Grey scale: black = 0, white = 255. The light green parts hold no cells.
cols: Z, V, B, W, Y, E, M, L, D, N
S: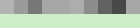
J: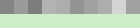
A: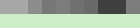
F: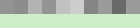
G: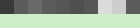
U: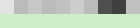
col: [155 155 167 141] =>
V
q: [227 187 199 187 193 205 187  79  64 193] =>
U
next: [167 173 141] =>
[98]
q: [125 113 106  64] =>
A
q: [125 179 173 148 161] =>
J

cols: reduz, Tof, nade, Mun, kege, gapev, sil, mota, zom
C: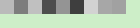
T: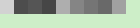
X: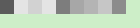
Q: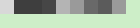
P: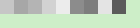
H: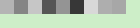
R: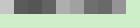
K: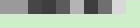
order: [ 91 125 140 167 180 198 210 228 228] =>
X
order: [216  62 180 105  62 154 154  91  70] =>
Q
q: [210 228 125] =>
X
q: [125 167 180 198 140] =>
X
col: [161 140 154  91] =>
zom
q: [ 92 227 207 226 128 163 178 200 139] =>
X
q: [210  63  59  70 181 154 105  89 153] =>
Q

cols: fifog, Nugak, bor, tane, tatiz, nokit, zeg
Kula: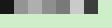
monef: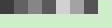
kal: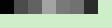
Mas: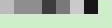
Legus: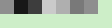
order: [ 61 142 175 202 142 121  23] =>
Legus
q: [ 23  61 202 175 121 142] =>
Legus
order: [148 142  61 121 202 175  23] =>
Kula

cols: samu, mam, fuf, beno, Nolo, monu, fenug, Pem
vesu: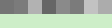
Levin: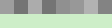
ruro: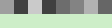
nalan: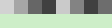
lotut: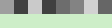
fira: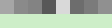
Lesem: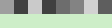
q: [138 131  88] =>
fira
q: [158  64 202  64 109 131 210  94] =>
Lesem
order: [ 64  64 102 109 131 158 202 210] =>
lotut

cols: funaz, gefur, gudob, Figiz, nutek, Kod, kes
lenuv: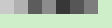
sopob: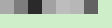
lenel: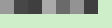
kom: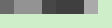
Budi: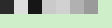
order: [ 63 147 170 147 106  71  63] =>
kom
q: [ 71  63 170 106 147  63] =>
lenel
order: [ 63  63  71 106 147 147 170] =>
kom
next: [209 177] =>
[154]
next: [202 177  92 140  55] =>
[86]
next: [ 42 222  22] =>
[202]

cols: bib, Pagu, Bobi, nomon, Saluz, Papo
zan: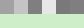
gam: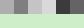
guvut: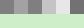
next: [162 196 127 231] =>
[121]
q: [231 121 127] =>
zan
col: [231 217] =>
nomon
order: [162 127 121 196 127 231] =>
zan
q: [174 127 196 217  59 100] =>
gam

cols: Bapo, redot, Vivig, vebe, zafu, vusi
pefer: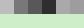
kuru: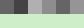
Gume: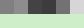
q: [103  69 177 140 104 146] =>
kuru
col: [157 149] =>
vusi
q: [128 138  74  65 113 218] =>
Gume

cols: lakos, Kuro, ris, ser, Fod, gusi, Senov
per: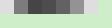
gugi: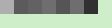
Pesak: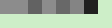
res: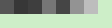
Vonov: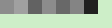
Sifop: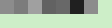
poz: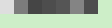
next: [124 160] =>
[98]
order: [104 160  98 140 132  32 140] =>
Vonov
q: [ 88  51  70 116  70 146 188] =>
res

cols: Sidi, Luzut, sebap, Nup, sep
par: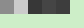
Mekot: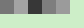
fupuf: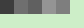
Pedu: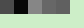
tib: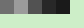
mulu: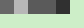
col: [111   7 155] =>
Luzut
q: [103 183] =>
mulu
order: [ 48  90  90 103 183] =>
mulu

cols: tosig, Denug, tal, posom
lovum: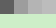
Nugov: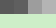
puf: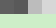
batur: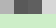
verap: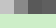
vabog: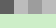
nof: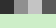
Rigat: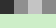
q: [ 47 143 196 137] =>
Rigat
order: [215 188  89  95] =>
puf
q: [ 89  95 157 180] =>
Nugov
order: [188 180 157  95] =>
lovum
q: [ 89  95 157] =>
Nugov

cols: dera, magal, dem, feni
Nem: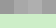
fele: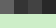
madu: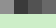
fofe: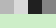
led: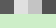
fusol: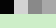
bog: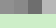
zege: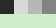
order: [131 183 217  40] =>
zege
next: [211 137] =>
[168]
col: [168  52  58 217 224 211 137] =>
magal
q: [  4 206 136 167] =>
fusol
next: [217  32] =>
[131]
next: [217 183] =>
[131]

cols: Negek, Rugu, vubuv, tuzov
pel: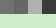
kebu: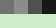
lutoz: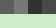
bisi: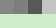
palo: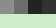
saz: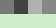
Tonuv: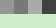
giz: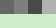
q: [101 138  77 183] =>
giz
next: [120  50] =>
[73]

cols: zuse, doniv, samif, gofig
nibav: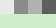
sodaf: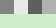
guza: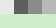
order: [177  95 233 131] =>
sodaf
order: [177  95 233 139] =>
nibav
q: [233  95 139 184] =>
guza
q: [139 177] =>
nibav

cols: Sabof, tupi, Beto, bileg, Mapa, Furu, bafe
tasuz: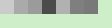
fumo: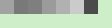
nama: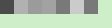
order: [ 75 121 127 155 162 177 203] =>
fumo
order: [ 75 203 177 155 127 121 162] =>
fumo
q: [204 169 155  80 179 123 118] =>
tasuz
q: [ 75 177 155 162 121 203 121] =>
nama
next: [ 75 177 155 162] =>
[121]

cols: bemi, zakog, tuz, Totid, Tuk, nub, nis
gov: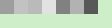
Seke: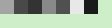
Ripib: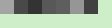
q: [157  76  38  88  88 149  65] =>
Ripib
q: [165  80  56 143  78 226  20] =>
Seke

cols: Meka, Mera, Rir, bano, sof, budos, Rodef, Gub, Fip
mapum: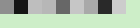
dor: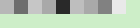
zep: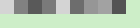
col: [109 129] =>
Mera
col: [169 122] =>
bano
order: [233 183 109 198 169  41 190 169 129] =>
dor
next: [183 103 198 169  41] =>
[204]
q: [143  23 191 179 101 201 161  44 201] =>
mapum
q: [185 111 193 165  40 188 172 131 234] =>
dor
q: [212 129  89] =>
zep

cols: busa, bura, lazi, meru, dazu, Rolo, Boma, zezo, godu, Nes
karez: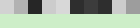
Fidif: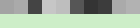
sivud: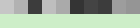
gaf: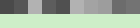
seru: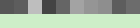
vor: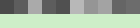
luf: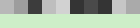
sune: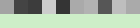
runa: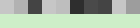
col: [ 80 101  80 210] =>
dazu
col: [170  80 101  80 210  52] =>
dazu
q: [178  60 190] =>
sivud
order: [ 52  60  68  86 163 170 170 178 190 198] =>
Fidif

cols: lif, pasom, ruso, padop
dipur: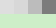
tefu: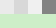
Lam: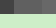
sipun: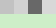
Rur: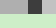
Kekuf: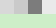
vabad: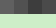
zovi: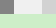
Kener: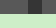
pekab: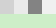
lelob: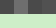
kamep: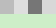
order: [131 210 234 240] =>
pekab
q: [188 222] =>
kamep
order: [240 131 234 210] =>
pekab
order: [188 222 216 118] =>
kamep
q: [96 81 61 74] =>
vabad
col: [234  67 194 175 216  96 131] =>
lif

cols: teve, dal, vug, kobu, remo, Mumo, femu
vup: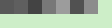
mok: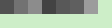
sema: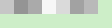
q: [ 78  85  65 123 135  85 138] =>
vup
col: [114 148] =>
dal
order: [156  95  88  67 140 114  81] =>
mok
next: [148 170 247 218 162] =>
[185]
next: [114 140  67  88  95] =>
[156]

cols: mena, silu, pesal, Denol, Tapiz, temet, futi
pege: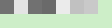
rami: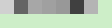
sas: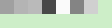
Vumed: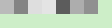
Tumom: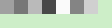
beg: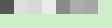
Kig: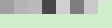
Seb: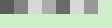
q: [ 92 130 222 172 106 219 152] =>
Seb
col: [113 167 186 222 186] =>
pesal
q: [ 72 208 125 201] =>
Kig
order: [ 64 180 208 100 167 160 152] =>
rami

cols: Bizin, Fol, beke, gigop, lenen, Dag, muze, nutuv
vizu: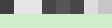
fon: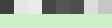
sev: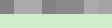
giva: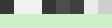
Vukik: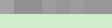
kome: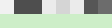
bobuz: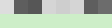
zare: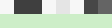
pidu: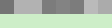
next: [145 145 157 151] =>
[157]
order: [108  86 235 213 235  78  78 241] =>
kome
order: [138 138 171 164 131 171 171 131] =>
sev
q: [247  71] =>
zare
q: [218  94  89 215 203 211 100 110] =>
bobuz

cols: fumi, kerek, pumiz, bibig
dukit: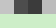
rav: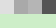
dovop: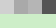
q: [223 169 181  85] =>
rav
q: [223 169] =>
rav

